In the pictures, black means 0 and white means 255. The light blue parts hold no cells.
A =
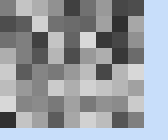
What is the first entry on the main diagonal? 127
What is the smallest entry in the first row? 64
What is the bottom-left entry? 48
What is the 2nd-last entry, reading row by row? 85
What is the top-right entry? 77
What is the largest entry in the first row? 196
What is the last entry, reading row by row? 127
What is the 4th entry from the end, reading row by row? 209
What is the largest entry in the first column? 216
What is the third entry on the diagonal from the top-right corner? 56
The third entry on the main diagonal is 64
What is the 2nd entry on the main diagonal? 92

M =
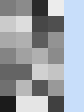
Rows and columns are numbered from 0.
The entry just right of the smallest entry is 229
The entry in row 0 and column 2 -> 42
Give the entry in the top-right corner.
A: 236
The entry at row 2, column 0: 169
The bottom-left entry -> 27
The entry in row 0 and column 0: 125
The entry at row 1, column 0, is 203
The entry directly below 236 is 79

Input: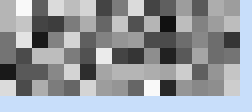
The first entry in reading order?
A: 181
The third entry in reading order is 95
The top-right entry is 157
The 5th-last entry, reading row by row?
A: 39
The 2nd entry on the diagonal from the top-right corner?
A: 157
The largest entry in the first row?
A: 249
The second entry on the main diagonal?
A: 197
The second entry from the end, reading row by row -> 142
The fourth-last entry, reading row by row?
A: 149
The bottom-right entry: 205
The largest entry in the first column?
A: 219
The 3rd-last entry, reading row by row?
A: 136
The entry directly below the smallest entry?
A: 75
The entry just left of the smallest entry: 181
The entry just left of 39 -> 249
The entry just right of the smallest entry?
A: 189
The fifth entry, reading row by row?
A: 189

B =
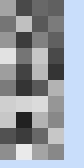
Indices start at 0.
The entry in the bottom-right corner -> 136
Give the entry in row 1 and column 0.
117
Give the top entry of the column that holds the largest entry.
73
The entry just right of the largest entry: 164
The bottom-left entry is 142
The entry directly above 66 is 117
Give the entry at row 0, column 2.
104
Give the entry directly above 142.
81
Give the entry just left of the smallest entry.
199
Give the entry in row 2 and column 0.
150
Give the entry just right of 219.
150
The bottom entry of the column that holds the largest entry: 234

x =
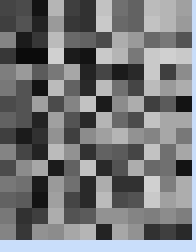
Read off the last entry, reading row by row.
41
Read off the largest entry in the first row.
194
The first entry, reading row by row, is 69
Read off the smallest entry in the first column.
55
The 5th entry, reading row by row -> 63
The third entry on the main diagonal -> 55
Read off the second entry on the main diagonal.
83
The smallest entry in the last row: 35
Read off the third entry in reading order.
19
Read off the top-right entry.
160
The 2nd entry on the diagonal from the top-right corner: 181
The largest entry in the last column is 201
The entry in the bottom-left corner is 132
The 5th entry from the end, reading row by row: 167
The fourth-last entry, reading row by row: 146
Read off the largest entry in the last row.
181

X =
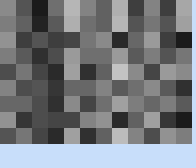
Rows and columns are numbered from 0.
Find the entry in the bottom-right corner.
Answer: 125
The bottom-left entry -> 84
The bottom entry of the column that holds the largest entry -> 188
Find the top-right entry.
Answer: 167
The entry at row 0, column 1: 84
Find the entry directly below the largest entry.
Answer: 90
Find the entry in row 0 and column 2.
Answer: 27
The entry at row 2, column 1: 62
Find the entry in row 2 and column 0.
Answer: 146
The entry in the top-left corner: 138
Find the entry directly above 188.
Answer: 42
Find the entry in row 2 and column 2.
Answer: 84
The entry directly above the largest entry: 154
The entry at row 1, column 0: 125
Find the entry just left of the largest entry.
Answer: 97

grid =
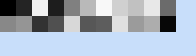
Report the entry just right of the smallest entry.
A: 36
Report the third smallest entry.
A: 29
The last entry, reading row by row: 7
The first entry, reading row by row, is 0
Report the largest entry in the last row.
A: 224
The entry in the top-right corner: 107
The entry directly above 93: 248

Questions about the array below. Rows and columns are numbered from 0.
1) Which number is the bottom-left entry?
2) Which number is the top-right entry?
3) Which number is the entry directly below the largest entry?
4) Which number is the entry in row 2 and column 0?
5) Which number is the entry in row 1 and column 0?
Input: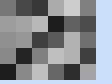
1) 30
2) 128
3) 96
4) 144
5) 157

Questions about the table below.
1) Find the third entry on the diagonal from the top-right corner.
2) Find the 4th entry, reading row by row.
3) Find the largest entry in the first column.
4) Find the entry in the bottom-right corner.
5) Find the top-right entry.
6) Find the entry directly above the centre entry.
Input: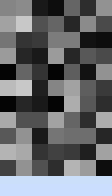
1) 124
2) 13
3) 186
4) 13
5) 146
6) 5

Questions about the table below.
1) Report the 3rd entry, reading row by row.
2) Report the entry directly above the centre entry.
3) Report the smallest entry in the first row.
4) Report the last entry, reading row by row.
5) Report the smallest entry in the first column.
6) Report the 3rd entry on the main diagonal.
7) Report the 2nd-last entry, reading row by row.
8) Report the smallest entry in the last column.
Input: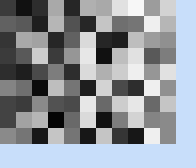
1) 45
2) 231
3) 17
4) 138
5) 45
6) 162
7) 239
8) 125

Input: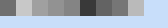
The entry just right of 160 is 146
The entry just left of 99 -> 57

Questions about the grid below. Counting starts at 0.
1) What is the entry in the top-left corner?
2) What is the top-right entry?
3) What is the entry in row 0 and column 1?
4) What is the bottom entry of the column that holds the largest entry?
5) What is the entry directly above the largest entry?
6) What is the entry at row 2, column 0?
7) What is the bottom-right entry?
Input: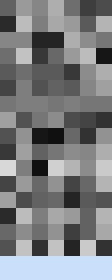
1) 98
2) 76
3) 153
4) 82
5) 56
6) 133
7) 50

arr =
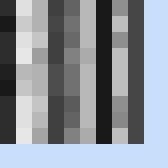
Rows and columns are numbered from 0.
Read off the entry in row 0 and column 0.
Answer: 45
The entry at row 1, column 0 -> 25
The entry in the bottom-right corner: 70
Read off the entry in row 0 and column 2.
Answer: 178
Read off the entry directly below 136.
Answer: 190
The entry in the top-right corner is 70
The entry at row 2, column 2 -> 197
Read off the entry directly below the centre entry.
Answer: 113
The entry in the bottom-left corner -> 45
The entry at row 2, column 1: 224
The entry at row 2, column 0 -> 45
